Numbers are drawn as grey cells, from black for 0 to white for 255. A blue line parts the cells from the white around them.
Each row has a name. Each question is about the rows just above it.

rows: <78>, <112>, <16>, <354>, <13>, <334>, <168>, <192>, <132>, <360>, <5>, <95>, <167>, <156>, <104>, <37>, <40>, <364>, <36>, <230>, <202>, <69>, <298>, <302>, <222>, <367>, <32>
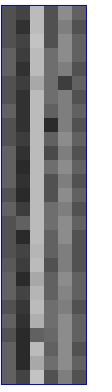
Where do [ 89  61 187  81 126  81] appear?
<36>
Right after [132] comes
[97]
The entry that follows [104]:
[140]
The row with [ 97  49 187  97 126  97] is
<192>
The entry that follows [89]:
[61]
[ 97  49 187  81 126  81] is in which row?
<167>
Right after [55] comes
[187]

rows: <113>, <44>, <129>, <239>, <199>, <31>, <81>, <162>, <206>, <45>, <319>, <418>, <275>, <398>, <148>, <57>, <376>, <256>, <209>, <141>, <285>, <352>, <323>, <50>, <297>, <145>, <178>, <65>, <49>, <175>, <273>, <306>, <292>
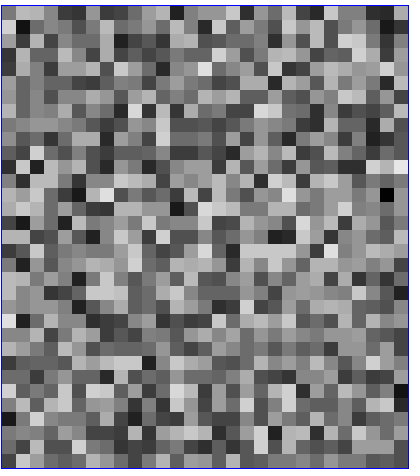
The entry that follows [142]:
[87]
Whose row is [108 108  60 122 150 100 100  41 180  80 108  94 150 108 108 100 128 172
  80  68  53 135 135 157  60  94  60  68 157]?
<178>
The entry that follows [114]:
[108]
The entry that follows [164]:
[108]
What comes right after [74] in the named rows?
[180]
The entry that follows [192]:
[94]

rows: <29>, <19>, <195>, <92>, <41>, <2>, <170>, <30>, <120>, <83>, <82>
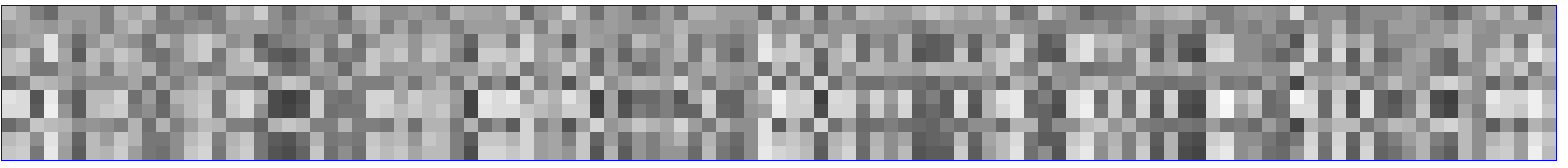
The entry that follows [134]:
[142]
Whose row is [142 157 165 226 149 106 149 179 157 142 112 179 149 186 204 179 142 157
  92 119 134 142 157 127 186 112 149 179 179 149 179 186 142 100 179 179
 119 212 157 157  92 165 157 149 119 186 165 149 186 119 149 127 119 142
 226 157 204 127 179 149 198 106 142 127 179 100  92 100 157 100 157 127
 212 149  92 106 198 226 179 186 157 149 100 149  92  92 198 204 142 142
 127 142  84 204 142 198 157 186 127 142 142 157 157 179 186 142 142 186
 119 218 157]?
<195>
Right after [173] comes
[204]
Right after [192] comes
[92]

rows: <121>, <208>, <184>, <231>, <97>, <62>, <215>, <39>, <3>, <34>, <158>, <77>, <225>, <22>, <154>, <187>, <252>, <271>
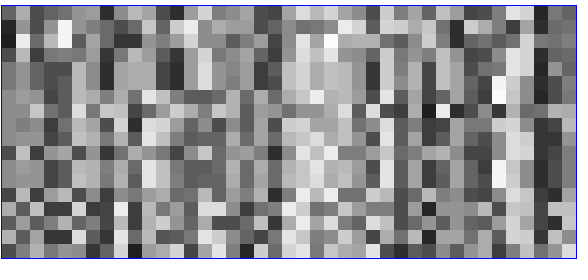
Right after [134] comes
[156]
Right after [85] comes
[92]

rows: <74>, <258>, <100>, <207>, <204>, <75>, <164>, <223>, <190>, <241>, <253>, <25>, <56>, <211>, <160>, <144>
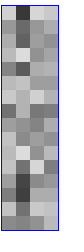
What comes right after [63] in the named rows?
[173]
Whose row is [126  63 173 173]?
<211>
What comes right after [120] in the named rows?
[126]

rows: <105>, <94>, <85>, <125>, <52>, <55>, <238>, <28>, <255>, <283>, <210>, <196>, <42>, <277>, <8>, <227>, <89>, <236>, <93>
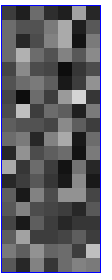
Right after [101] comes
[108]
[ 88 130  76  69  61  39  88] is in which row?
<8>
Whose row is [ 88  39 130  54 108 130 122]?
<93>
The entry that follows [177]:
[108]
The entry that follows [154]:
[212]
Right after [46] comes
[31]
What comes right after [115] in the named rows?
[39]

